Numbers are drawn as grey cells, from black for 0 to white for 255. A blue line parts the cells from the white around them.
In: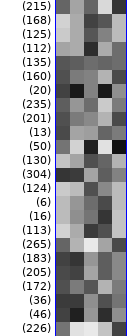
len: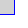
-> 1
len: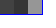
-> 3
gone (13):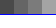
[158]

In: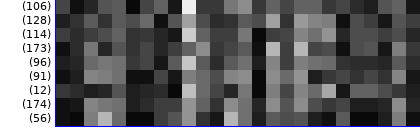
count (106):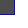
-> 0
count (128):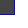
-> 0
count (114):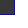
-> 1

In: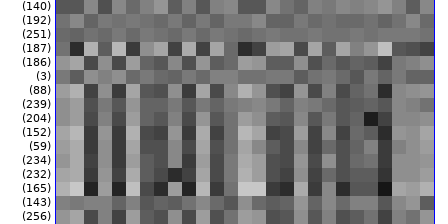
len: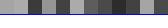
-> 12
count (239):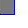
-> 6
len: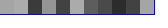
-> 11
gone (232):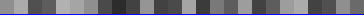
[52]
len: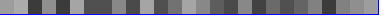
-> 27
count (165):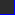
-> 3

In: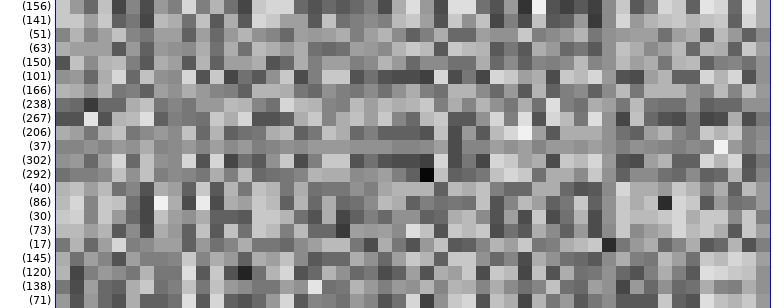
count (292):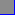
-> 7
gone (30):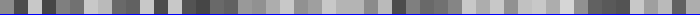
[208]
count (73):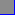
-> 5
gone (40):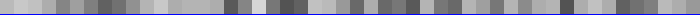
[166]

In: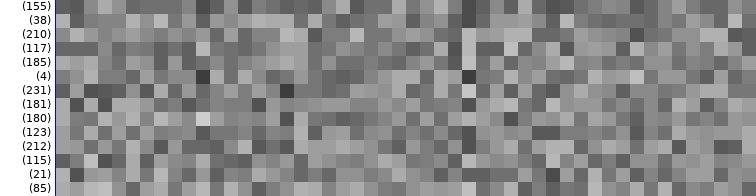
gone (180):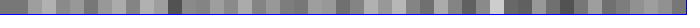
[165]
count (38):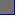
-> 6
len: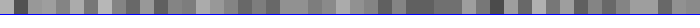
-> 50
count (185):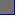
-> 11

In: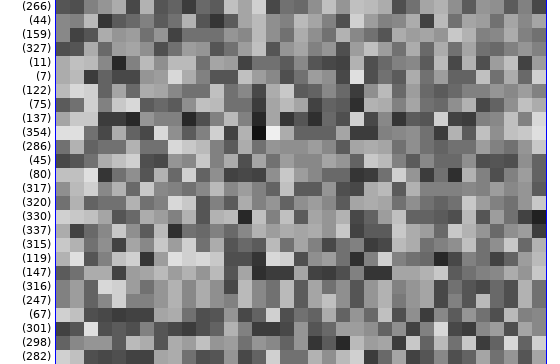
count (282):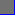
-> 4
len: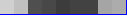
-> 9
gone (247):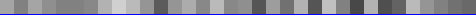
[121]
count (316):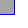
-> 2

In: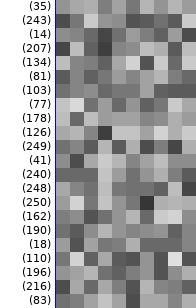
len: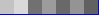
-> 7
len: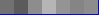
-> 7

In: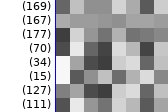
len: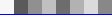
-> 8
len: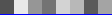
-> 8
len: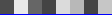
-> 8
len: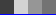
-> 4

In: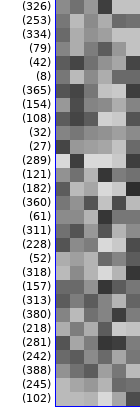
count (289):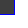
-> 2
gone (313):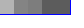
[100]

